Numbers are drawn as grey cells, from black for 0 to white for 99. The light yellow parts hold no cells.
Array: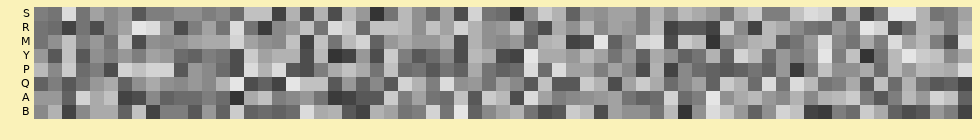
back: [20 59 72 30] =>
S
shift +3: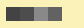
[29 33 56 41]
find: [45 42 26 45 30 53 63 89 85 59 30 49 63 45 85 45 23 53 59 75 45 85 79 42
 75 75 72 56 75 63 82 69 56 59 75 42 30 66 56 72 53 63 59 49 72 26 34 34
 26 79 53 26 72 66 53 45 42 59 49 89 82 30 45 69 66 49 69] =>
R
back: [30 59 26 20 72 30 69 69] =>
Y

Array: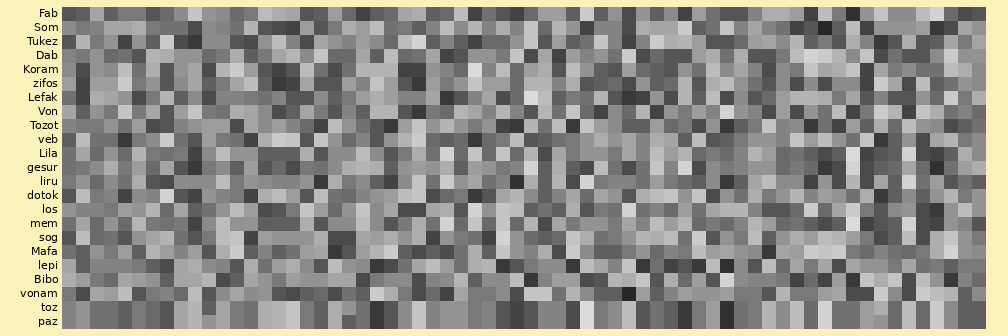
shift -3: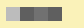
[70 34 41 34]
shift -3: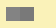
[48 44]
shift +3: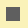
[40]
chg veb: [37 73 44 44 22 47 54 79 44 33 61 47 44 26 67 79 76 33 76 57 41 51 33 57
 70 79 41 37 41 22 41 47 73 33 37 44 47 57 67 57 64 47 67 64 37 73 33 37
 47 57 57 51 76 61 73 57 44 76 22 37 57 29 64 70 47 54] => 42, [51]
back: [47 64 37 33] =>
Tukez
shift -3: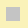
[73]

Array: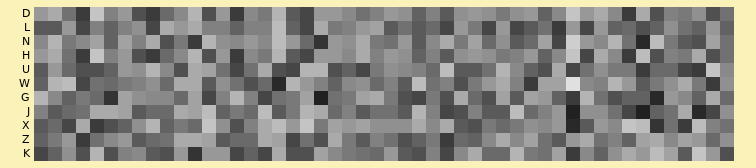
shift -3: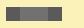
[32 41 41 32]
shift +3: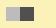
[76 34]
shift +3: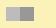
[76 62]
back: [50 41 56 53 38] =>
W
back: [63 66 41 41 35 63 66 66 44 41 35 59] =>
Z
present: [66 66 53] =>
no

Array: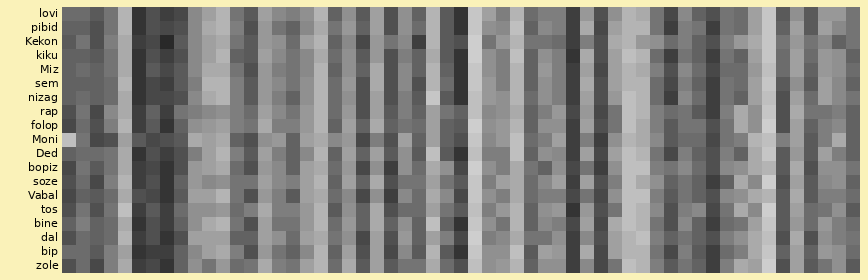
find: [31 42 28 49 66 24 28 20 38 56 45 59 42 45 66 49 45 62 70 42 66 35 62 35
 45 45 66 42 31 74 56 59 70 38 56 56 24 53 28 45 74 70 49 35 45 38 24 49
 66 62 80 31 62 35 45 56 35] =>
zole
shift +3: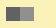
[41 59]
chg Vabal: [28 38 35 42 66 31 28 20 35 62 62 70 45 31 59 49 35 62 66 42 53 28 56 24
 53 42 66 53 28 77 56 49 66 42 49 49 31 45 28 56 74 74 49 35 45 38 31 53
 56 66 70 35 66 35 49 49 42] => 37, [28]
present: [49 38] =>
yes
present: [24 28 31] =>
no
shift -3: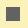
[35]

